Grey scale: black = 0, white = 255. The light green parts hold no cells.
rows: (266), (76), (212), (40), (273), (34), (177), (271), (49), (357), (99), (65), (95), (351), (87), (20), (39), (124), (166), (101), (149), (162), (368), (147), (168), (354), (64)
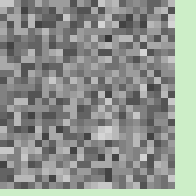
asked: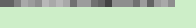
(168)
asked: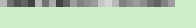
(166)
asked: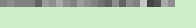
(95)
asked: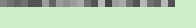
(351)
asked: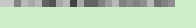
(162)

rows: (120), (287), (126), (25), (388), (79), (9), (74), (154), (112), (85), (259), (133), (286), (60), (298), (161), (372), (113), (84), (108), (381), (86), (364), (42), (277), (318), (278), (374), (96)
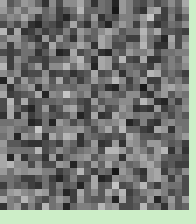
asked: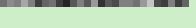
(126)
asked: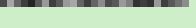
(298)
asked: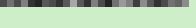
(25)

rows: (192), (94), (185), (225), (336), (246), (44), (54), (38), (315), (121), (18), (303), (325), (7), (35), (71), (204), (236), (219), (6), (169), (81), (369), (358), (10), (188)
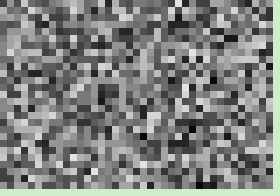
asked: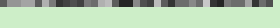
(336)
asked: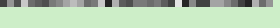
(192)

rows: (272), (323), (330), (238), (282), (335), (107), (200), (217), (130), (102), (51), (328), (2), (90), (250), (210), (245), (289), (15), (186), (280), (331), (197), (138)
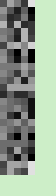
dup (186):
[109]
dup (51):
[148]
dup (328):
[164]
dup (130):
[121]
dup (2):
[43]
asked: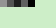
(323)

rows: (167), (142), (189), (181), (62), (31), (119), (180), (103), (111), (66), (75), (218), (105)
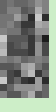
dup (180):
[72]
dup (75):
[44]
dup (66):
[56]

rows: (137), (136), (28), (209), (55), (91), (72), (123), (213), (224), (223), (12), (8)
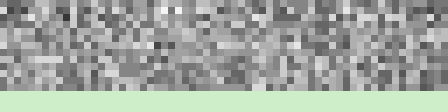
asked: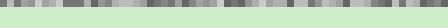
(12)
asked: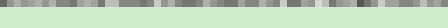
(224)
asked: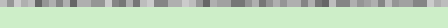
(55)
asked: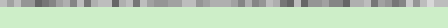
(91)
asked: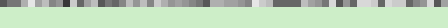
(28)
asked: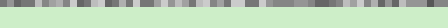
(209)

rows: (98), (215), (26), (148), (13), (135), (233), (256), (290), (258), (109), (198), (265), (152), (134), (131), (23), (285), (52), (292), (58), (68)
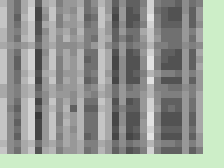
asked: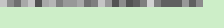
(148)
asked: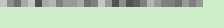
(109)

